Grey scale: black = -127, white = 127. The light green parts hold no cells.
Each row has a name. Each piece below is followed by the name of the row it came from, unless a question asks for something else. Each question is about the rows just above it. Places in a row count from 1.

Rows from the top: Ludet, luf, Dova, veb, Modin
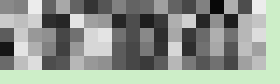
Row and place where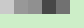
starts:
Dova, 2
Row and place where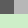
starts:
Modin, 12
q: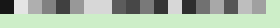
veb
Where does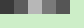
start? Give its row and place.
Modin, 11
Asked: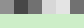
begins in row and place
Dova, 4
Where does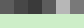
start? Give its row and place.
Modin, 9
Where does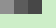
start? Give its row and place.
Modin, 8

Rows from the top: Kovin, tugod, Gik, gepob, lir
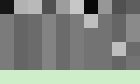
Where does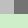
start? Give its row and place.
tugod, 7
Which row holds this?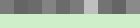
tugod

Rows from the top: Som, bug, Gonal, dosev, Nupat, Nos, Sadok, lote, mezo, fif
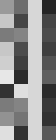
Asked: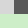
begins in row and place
fif, 3
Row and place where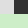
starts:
fif, 1

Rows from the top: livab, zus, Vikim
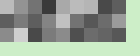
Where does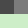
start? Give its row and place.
Vikim, 3
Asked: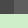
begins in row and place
livab, 8
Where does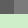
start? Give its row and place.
zus, 1
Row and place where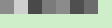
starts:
Vikim, 1

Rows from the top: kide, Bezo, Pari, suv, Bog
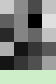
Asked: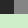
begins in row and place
Pari, 1
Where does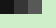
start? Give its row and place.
suv, 2
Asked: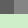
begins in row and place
Bezo, 1
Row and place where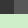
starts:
suv, 3
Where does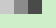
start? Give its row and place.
kide, 1

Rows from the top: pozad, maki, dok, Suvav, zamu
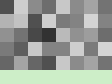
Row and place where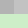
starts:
maki, 1
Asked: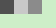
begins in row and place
zamu, 4
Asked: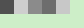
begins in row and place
pozad, 1
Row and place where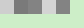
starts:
maki, 4
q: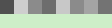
pozad

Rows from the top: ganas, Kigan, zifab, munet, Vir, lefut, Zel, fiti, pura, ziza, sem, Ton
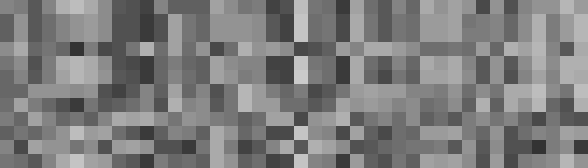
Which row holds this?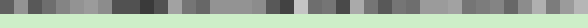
Kigan
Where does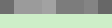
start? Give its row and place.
zifab, 30

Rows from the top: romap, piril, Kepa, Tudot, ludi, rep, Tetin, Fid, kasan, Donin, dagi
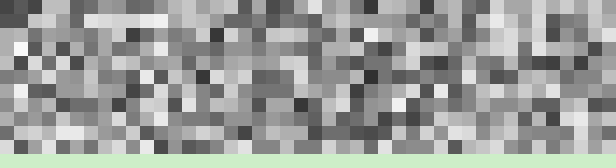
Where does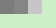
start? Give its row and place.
piril, 41
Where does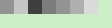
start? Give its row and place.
Tetin, 24
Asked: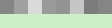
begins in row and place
rep, 2
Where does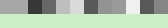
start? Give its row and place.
Fid, 20
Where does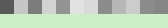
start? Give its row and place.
Donin, 28

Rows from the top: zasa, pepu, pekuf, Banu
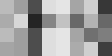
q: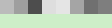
pekuf
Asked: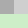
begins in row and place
Banu, 6
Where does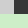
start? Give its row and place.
zasa, 7

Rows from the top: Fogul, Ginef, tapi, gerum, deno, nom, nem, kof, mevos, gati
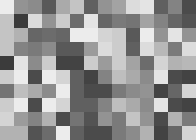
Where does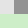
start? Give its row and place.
tapi, 13
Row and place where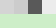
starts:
tapi, 8
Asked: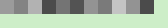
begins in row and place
mevos, 2
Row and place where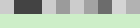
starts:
deno, 4
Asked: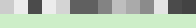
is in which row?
kof
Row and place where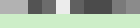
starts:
gati, 1

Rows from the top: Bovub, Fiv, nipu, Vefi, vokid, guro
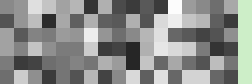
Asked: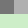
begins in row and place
vokid, 7
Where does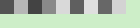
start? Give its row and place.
guro, 6
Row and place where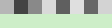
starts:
guro, 7
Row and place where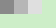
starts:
nipu, 10
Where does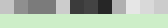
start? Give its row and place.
Vefi, 3
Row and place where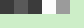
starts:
Bovub, 10

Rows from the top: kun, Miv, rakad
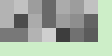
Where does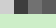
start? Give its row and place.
rakad, 4
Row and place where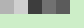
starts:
rakad, 3
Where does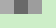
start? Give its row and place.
Miv, 3
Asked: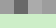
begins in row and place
kun, 3
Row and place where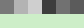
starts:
rakad, 2
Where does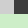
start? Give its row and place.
rakad, 4

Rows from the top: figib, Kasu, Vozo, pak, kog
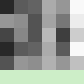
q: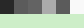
pak
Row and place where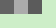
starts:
pak, 3
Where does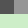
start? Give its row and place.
kog, 1
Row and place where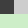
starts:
Vozo, 5
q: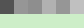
kog
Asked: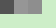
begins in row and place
kog, 1
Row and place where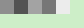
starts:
Kasu, 2

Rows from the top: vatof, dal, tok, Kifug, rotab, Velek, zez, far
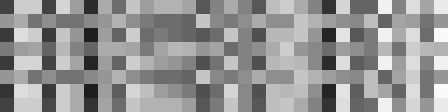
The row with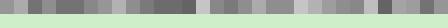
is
dal
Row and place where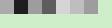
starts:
zez, 6
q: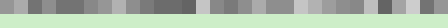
Velek
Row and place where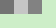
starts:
rotab, 16
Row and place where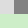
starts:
rotab, 30

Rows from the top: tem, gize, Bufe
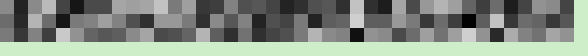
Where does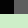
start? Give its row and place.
gize, 34
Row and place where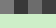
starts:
gize, 30
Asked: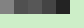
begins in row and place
tem, 17
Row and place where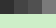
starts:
Bufe, 19
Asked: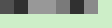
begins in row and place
gize, 10
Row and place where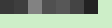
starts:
tem, 15

